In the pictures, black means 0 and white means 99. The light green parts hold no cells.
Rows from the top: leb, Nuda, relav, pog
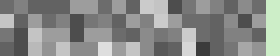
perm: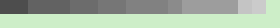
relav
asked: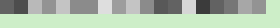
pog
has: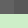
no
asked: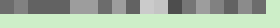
leb
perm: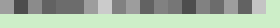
Nuda

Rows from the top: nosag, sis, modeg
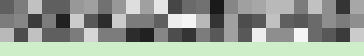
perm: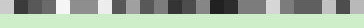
modeg
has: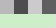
no
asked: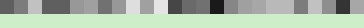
nosag

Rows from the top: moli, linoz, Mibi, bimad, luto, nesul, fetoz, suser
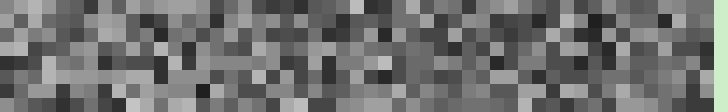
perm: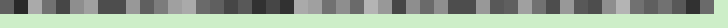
bimad
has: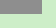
yes
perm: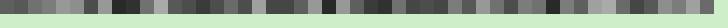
Mibi

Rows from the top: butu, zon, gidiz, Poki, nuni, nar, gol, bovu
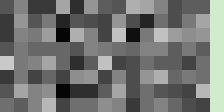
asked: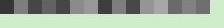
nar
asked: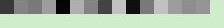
gidiz
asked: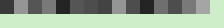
zon
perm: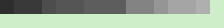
butu
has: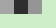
yes

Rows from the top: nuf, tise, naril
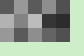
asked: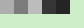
tise
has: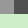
no
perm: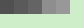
naril
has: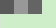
no

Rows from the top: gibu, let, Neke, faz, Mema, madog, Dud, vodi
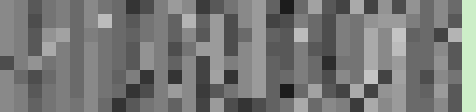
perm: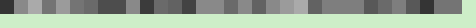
vodi
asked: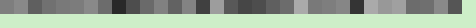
vodi
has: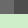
yes
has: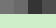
yes
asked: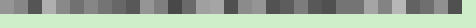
faz
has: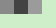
yes

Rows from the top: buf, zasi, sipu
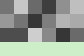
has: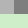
no
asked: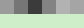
zasi

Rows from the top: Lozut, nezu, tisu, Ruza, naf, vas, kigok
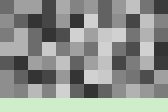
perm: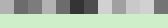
tisu
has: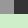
yes

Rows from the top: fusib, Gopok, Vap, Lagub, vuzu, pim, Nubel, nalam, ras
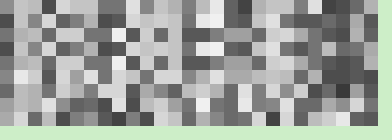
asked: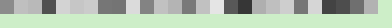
fusib
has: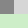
yes
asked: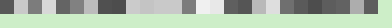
Gopok
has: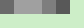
no
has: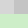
yes
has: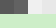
no

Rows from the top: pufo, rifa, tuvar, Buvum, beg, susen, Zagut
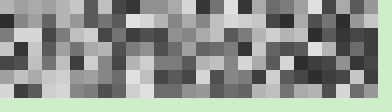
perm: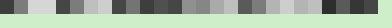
tuvar
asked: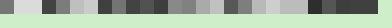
tuvar

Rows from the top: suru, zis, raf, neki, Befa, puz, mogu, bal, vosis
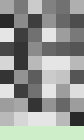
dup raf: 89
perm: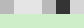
Befa

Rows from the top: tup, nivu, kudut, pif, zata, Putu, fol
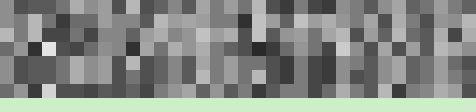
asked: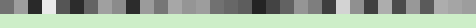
pif
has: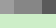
yes
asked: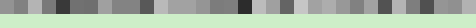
nivu
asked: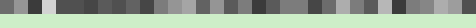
fol
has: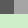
yes

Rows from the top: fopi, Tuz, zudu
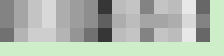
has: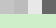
yes
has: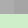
no
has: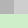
yes

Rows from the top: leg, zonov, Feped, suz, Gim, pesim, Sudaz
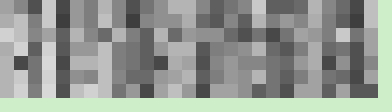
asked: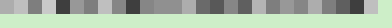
zonov
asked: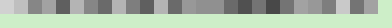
Feped
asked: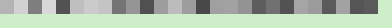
Sudaz
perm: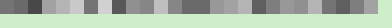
pesim

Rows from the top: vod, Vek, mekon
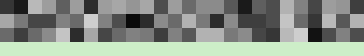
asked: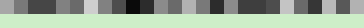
Vek
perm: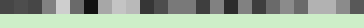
mekon
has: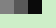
no
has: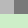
no
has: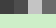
yes
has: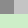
yes
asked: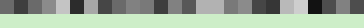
mekon

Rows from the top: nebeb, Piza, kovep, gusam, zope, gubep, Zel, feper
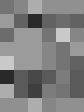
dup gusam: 60
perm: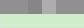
feper
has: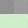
no
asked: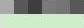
Zel
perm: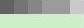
zope
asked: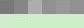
nebeb
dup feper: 56

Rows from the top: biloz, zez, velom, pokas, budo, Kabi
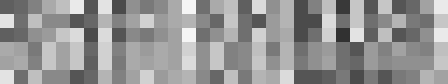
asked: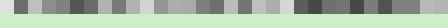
Kabi
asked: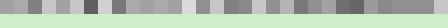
budo

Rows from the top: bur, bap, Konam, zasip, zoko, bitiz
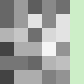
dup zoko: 46
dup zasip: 67
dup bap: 88

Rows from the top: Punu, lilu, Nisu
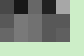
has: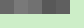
yes
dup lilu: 34
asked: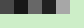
Punu
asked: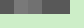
lilu
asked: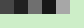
Punu
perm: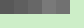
Nisu

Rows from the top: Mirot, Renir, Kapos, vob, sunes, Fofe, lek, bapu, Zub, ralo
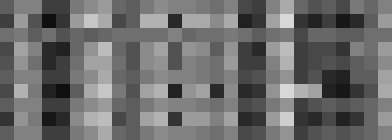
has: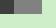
no
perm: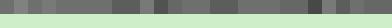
Kapos
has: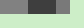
yes

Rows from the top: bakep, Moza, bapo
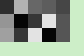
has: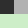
yes
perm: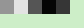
Moza

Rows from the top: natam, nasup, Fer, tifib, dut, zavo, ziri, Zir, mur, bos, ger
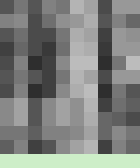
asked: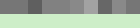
bos
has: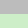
yes
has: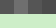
no
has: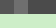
yes
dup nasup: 50
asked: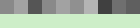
Zir

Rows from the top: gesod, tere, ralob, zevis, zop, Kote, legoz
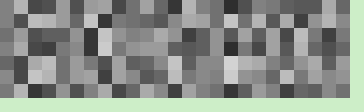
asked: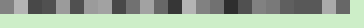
gesod
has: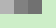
yes
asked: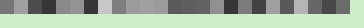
zevis

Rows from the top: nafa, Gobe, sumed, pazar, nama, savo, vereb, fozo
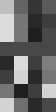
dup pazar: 28
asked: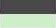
pazar
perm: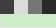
Gobe
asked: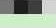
vereb
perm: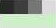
Gobe
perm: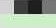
vereb
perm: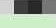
savo

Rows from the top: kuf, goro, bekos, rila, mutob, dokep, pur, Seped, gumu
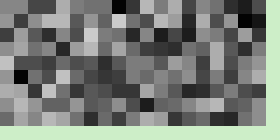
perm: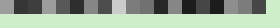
bekos
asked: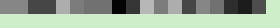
kuf
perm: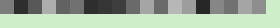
rila
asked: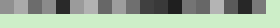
rila
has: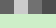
yes
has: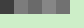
yes

